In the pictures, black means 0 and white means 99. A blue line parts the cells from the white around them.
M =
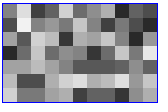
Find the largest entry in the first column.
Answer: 81
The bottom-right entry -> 68
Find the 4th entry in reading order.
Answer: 38
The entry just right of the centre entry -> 21
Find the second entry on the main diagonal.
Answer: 94
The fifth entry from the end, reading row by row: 38
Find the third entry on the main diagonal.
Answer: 81
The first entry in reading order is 51
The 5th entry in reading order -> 81
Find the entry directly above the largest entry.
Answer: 86
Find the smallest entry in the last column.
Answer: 16
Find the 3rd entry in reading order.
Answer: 25
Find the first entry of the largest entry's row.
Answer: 30
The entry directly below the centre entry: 34
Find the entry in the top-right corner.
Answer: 30
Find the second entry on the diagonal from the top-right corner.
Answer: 30
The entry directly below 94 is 34

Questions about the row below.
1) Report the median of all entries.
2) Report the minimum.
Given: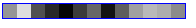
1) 40
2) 2

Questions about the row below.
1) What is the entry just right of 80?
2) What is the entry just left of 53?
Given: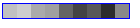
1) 66
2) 17

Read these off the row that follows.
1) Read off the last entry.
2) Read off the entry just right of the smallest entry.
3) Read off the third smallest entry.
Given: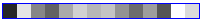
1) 85
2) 89
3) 38

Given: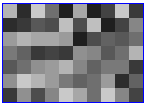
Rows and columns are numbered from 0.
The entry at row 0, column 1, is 17
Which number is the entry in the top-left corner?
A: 70
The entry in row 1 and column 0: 17
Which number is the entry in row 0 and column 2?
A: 78
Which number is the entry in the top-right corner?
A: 22
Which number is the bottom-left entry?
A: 22
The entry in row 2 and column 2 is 65
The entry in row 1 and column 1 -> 22
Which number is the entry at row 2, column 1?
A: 70
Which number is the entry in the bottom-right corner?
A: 26
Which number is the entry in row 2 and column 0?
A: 60

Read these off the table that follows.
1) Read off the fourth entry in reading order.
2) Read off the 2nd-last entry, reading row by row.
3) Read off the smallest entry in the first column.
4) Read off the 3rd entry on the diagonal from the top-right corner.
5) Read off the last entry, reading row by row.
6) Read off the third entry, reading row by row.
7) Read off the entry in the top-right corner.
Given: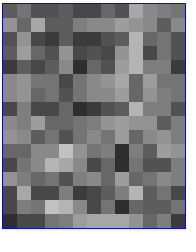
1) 32
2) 49
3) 18
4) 40
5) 23
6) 32
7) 45
